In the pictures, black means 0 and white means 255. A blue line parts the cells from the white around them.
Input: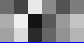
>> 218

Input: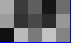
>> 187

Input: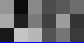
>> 196

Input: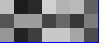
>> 35

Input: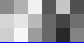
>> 247

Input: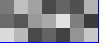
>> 185
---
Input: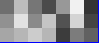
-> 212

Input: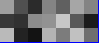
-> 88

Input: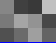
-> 147

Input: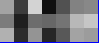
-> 184

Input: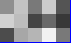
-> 105

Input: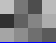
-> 133

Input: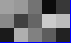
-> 203

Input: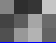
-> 166

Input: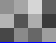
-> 173

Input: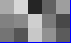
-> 122
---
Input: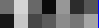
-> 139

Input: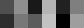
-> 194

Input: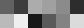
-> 90

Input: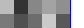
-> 109

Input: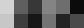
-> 116

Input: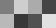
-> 56

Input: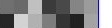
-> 52
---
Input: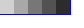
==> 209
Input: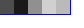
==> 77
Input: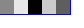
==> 136
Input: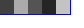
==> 64
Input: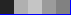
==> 36
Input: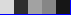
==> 219
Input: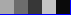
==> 169
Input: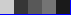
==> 206
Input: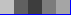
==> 194
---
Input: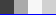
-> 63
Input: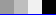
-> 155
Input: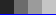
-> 37
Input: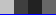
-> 195
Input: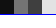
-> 16
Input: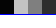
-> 4
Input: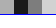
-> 175
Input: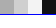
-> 173
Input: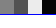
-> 130
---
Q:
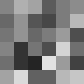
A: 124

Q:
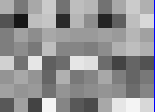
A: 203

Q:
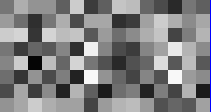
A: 118

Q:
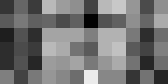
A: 75

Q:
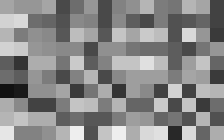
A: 165

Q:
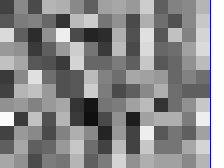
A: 137

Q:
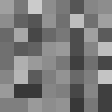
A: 134
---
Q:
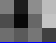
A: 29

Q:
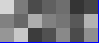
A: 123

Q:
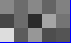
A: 108

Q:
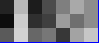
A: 183

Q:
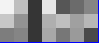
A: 191

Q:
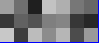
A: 111

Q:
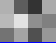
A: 93

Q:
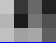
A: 54
